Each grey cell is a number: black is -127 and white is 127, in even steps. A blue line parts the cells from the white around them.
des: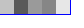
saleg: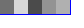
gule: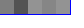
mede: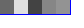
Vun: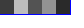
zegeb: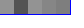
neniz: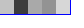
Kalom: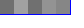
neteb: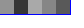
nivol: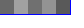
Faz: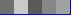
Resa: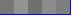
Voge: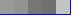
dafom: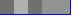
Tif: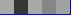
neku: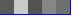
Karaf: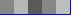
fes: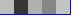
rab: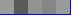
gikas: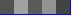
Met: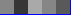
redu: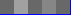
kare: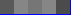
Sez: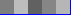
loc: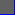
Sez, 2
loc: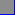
Resa, 3
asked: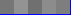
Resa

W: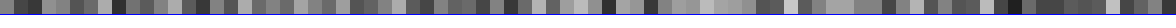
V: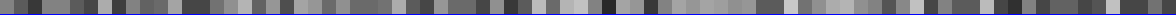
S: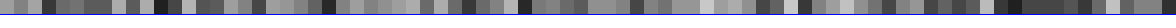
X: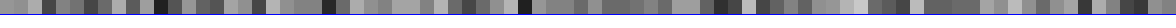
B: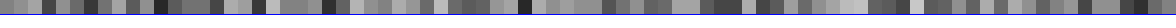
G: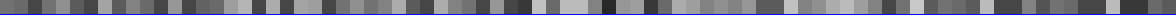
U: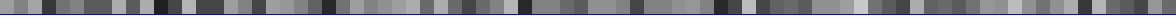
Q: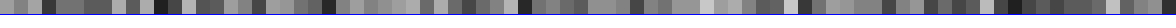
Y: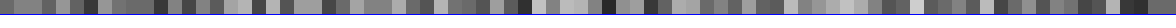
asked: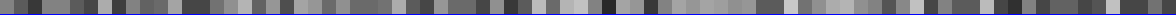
V
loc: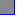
V, 64
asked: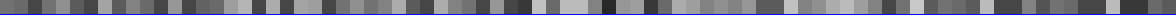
G
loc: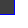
V, 8
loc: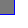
S, 38
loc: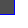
V, 20

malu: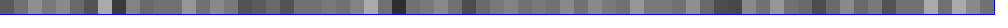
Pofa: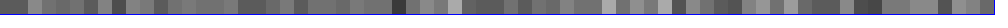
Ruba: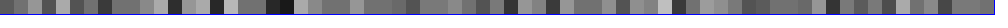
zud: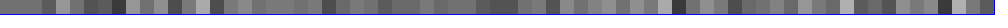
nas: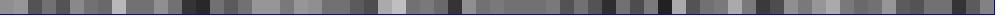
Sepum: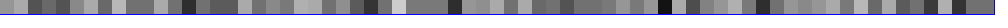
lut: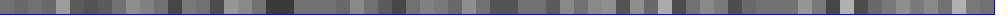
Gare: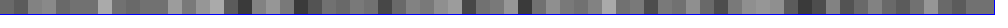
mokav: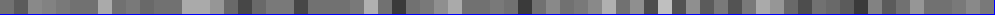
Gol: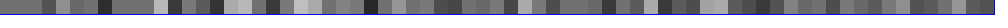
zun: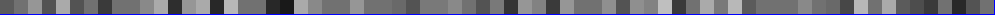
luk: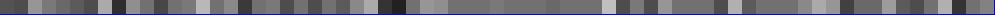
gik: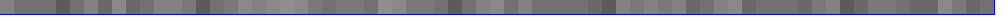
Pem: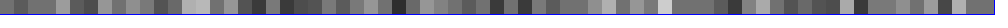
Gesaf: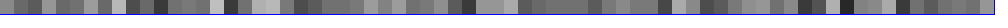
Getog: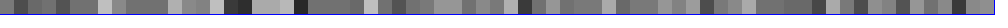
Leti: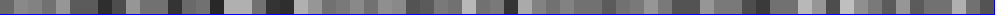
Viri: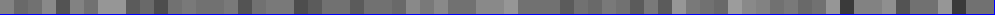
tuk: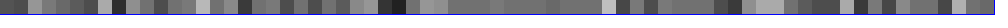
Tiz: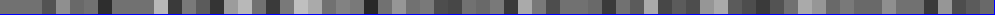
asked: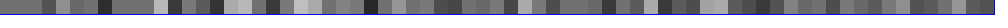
Gol
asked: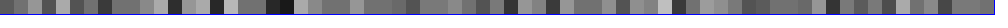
Ruba
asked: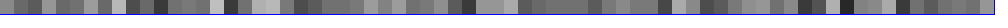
Gesaf
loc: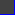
luk, 60
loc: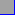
Gol, 50
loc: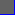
Pofa, 33

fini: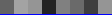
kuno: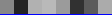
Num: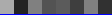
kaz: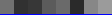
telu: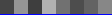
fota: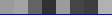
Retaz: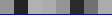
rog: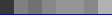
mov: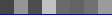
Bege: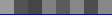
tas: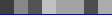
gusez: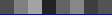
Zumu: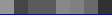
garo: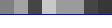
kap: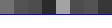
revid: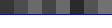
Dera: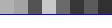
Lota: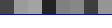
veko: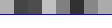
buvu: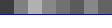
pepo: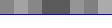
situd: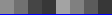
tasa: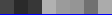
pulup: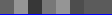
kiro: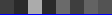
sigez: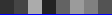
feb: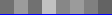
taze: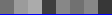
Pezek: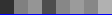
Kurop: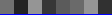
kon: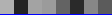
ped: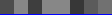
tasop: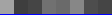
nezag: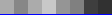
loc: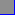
situd, 0
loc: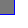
pulup, 3

